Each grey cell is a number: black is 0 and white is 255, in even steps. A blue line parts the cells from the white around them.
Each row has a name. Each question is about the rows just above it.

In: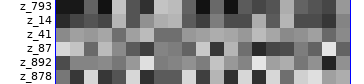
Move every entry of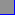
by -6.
[139]
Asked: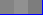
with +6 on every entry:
[138 151 131]

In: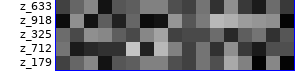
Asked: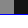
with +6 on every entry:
[141  25]
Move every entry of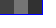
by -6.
[ 59 110  43]
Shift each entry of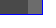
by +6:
[ 79  79 114]
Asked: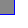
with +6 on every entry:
[141]
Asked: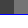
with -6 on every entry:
[ 59 110]
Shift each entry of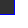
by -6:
[43]
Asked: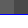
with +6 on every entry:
[100  79]

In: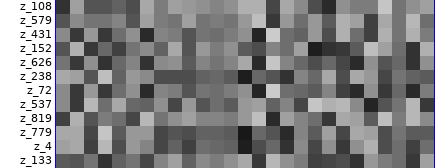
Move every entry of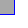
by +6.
[174]
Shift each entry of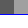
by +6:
[ 97 166]
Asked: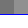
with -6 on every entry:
[110 138]
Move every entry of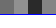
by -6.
[104 138  36 126]
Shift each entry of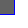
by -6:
[92]
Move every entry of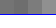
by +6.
[122 116 130 150]
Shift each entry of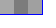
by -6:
[162 118 154]

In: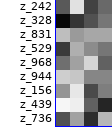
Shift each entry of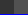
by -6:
[46 75]
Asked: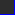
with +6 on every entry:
[51]

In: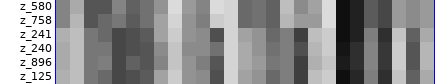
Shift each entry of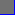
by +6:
[119]
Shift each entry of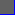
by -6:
[91]
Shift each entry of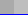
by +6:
[176 196]
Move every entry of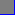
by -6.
[120]

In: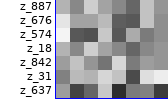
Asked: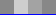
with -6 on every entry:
[130 200 157 130]
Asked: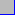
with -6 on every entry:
[180]

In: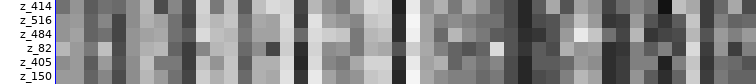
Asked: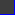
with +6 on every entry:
[67]
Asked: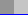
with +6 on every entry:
[154 203]
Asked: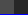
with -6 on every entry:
[70 33]
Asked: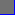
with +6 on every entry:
[119]
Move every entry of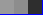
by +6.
[160 147  52]
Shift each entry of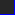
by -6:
[33]

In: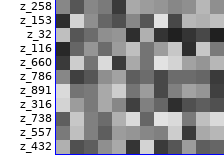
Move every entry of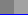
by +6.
[134 168]
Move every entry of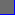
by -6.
[102]
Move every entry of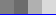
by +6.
[134 114 182 224]
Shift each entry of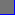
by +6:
[122]
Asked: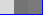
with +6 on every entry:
[224 122 128]
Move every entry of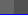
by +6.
[108  86]
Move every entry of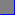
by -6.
[122]

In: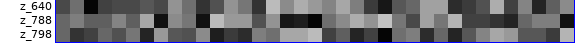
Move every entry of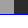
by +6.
[167  50]
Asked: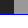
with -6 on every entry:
[ 30 147]
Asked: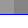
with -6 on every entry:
[147 126]
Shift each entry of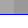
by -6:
[161 147]
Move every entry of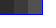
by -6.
[38 53 75]
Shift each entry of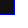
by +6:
[23]
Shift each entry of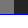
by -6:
[112  30]

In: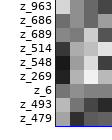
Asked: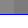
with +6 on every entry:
[141 129]
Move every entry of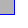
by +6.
[185]
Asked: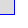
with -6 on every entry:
[214]
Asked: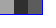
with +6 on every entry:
[170  53  98]
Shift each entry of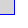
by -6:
[207]
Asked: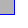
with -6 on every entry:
[173]
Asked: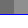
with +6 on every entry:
[116 149]

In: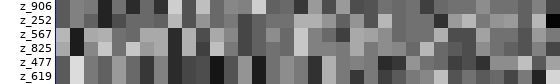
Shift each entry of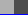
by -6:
[170  71]
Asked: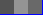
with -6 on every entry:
[ 77 142  99]
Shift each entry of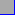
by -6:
[163]
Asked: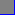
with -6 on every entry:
[123]
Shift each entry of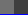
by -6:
[107  57]
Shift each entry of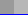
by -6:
[148 177]
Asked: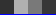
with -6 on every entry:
[ 43 170 115  49]

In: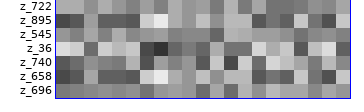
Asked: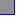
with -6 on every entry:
[138]
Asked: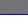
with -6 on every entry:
[109 109]
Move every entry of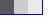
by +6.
[ 94 211 240]
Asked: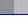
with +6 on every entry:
[150 191]

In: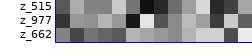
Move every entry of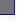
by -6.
[111]
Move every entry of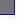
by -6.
[111]
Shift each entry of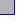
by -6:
[174]
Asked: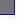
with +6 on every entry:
[123]
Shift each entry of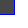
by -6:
[65]

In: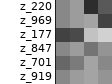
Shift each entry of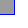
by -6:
[150]
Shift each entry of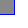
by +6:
[142]
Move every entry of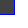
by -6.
[60]

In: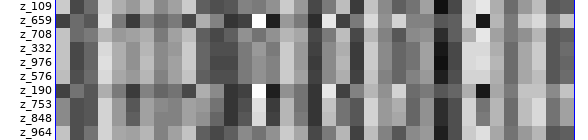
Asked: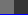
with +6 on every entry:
[121  59]
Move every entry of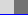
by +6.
[223 121]
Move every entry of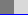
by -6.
[116 211]
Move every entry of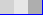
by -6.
[205 225 168]
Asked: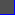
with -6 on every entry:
[73]
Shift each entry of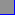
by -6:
[139]
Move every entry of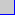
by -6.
[197]

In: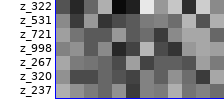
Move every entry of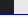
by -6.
[ 26 226]
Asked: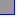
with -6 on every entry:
[146]
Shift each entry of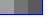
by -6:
[153 110  84]
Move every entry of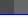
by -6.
[69 97]
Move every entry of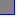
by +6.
[136]
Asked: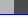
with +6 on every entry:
[188  81]
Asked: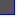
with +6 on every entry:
[89]

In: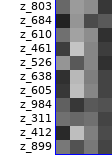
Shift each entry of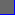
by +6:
[110]
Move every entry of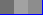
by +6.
[118 168 147]
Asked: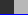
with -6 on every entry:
[ 42 178]
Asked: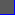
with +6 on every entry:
[95]
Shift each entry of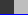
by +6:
[ 61 196]
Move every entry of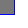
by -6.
[114]

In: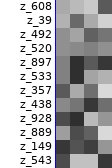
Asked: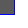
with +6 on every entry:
[96]
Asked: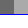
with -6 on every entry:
[ 99 164]
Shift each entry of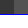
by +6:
[61 89]
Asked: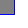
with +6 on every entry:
[135]

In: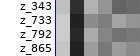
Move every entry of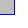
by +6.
[197]
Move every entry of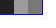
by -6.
[ 27 150 114]
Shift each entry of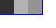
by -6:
[ 42 172 142]

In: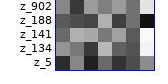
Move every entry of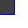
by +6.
[69]
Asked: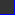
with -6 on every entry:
[45]
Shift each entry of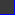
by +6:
[63]
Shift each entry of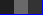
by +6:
[ 37 111  57]
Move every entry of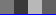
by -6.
[114  51 178  91]
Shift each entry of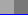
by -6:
[162 114]
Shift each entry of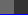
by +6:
[111  57]

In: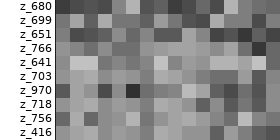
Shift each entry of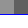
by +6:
[153 102]
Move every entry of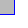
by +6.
[192]
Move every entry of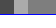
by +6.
[ 81 177 132 132]

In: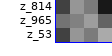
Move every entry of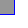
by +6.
[156]
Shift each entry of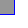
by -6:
[144]
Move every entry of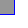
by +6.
[156]
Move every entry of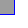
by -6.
[151]

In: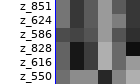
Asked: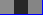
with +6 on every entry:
[146  45 139]
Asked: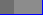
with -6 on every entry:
[105 134 134]
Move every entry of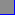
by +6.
[146]
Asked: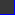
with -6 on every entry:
[49]
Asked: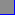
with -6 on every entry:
[134]
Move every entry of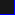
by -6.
[17]
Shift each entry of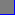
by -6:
[119]

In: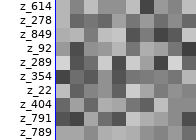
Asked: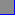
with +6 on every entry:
[145]
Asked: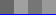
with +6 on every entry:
[110 166 124 159]
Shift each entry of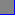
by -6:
[126]
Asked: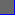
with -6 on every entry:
[98]
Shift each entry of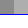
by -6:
[133 168]
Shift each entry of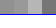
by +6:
[151 159 188 124]
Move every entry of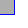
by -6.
[168]

